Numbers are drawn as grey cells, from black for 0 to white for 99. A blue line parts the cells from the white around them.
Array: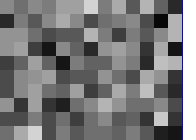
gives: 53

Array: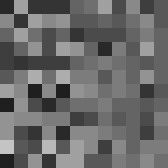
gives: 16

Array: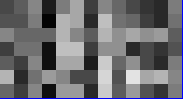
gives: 28

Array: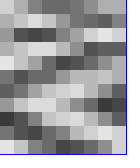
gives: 81

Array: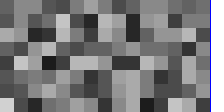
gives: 38
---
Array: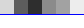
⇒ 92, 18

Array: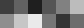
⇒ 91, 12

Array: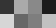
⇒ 83, 11

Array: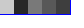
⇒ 79, 15

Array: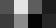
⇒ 88, 2

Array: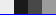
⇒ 92, 10

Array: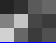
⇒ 81, 14
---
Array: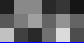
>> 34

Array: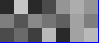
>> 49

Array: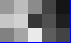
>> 77

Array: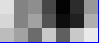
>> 83

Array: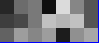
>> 24

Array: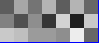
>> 50

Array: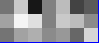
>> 63

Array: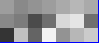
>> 53

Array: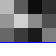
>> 58

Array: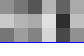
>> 78
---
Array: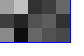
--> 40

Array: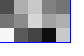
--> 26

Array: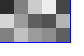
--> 60

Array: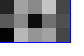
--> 58

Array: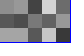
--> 34

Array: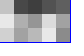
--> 72

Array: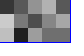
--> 61

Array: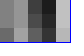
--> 37
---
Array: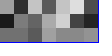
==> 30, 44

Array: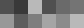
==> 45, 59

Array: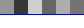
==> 45, 58

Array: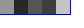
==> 76, 58

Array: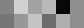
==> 55, 46

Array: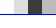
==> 73, 99

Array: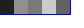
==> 38, 12

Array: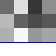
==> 55, 68

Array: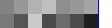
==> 64, 47
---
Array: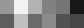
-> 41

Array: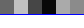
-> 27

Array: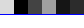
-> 26

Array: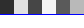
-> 27

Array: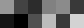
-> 31

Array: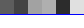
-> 63

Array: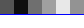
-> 43
